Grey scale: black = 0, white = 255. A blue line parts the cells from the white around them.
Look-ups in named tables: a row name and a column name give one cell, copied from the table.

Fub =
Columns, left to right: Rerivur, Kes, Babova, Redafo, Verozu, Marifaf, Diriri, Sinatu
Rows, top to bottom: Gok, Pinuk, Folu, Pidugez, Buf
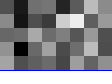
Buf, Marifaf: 158
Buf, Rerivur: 164
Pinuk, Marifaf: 238
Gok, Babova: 112
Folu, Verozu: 127
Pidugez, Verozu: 75

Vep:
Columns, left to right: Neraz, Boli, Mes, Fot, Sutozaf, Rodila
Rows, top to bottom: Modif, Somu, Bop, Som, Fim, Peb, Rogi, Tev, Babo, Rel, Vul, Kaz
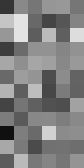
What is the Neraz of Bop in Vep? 151
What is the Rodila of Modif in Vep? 118
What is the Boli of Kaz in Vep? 186
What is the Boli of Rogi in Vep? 94
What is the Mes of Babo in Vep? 136
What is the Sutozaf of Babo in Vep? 125
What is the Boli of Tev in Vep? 117
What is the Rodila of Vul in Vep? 110
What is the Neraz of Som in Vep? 61

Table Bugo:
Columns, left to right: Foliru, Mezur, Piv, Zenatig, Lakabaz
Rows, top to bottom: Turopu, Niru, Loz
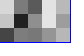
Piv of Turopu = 90
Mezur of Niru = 33
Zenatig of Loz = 149
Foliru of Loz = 69
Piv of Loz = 120
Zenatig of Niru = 228
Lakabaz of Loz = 183
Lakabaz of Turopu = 185
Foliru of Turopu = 215
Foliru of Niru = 197
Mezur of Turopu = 123
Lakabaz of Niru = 157
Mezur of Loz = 125
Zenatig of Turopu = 227
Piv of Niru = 143

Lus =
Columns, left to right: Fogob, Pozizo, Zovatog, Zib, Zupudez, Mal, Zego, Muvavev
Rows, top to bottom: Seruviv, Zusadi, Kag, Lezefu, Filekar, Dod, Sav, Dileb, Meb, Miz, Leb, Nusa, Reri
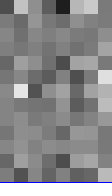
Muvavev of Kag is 142
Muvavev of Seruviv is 122
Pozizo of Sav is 230
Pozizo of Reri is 82
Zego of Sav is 162
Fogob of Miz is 118
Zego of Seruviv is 201
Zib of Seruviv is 93
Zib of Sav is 143
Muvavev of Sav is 178
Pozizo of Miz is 142
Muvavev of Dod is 223
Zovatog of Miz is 140
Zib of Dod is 92
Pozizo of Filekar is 159
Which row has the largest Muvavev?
Dod

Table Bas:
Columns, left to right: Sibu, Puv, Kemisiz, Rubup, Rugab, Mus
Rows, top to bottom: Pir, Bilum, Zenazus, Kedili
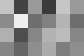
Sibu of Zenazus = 176
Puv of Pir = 67
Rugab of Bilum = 180
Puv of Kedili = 102
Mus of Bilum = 110
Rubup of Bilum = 129
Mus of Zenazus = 134
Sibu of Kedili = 133
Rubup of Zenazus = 179
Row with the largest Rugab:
Pir

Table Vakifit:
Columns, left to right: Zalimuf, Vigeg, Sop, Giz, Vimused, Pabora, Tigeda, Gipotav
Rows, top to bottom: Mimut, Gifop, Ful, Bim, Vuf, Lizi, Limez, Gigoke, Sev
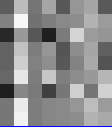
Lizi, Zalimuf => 103
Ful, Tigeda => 156
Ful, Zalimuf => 40
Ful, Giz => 31
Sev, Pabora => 141
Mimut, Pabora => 150
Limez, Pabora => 207
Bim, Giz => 150
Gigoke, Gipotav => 155
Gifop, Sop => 114
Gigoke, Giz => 134

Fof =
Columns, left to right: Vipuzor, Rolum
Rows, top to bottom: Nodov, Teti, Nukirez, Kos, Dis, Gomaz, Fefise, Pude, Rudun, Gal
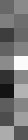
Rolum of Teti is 110
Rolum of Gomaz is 137
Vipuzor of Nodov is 104
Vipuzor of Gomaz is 49
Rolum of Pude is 133
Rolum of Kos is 130
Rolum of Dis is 251
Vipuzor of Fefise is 19
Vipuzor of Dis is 139
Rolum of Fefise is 179
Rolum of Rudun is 159

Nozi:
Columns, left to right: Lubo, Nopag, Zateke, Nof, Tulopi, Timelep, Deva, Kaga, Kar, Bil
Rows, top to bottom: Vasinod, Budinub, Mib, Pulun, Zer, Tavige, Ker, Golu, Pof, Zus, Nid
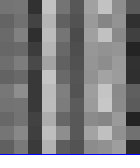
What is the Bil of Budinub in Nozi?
48
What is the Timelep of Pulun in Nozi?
78
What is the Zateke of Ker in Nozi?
56
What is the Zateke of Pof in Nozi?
66
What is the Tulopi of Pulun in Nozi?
104
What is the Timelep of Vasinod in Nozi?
87
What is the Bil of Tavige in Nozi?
47
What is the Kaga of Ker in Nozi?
196
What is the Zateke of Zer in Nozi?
73

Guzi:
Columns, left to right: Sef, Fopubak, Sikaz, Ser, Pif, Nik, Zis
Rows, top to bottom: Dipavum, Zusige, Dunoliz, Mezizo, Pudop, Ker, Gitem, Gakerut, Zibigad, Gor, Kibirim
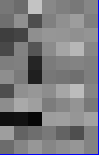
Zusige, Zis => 127
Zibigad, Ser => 157
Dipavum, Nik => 120
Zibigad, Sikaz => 6
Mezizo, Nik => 183
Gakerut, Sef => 141
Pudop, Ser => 123
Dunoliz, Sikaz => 143
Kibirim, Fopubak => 133
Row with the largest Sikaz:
Dipavum

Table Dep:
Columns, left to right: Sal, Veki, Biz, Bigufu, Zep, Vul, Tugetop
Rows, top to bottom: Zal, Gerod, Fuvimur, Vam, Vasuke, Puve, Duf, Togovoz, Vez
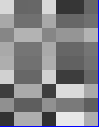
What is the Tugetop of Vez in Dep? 174
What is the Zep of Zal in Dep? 52
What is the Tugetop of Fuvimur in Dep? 179
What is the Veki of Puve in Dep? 103
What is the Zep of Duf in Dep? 220
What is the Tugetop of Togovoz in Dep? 94
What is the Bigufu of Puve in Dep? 209
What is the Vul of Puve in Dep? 61
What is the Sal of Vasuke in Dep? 174
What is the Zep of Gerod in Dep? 102
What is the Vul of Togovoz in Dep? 122
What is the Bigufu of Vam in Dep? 169
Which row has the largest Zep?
Vez

